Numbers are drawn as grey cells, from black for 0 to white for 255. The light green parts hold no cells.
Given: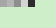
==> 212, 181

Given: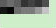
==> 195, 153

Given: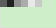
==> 232, 201

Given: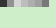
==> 214, 189

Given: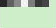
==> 242, 137

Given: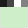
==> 255, 130

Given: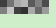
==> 199, 183

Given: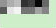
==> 243, 229

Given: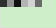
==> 211, 179

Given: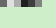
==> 223, 172
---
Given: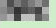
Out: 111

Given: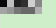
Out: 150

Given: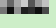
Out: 15

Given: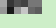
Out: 25

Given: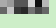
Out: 197

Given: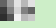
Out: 129

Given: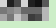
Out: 135
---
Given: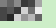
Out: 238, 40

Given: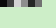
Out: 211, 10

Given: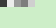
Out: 236, 58

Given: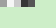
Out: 246, 54

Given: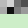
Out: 211, 16

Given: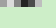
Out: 219, 35

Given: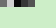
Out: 210, 11

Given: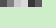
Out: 218, 55

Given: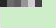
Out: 207, 39
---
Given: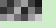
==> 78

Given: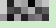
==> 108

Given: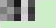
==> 37

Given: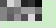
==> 82

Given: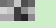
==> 61

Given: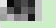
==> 142

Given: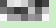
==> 151

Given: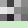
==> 38

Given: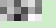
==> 118
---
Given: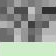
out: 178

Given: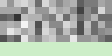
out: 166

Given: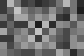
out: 58

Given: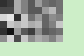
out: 61

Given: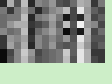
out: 55

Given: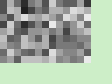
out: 176

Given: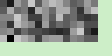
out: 121

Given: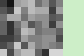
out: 62

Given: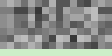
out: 125
